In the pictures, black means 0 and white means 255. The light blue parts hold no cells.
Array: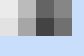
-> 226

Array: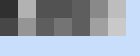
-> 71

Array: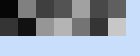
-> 52

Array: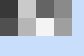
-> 80

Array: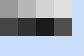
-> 69

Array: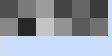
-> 135
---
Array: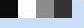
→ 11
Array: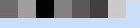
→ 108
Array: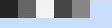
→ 37
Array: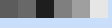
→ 92
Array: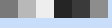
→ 121
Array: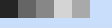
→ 37
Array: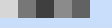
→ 214
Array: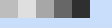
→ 189
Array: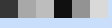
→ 54
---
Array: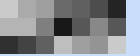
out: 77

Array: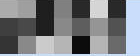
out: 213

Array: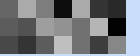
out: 52

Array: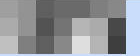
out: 127

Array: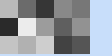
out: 137

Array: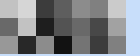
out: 128
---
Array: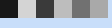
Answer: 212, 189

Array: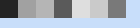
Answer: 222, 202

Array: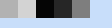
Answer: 211, 178

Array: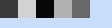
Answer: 210, 177

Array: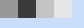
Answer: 229, 195

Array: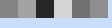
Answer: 213, 163

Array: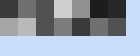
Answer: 207, 185

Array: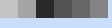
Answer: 195, 165
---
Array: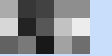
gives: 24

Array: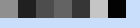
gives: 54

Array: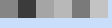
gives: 184

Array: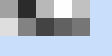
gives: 67

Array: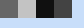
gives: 195

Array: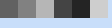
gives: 68

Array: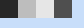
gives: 189

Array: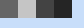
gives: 197

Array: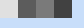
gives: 92

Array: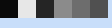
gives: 139
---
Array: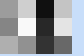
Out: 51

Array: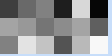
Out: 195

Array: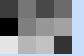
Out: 194

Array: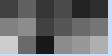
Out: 24

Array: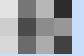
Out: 172

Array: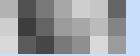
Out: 70

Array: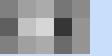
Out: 171

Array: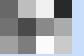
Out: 251
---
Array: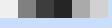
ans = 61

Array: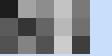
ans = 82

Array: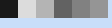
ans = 180

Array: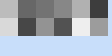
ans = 147

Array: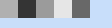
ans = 155

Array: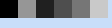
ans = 32

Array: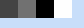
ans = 0

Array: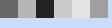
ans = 34

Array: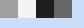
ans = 30
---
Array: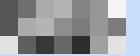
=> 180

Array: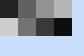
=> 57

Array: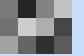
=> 174

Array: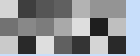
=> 124

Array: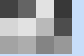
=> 185

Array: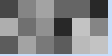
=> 145
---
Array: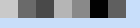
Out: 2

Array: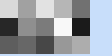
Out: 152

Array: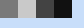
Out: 67

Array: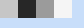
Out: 155

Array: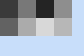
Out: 216

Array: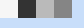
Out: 186
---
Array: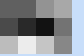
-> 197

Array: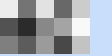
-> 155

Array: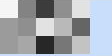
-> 39

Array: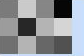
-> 103

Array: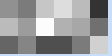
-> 79

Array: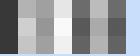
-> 160

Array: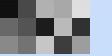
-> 198

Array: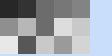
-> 201
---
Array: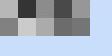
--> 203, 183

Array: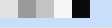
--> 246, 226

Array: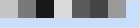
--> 217, 196

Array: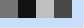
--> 191, 116

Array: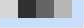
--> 213, 182

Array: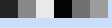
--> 233, 156

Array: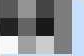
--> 247, 203
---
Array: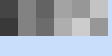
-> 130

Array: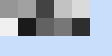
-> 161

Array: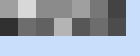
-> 216

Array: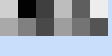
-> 2

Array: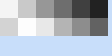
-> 201

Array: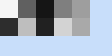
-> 96

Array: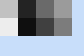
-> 35

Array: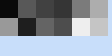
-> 88

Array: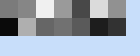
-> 134

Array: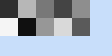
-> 183
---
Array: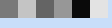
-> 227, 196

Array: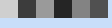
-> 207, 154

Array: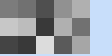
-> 220, 199

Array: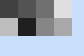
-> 223, 189

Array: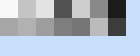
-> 248, 227

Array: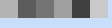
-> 201, 179

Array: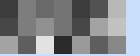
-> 226, 193

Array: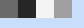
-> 244, 160

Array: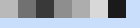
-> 216, 185

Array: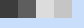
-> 220, 197
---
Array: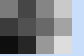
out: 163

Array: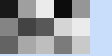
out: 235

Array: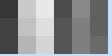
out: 97

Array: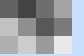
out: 122

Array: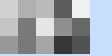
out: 103

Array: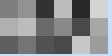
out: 167
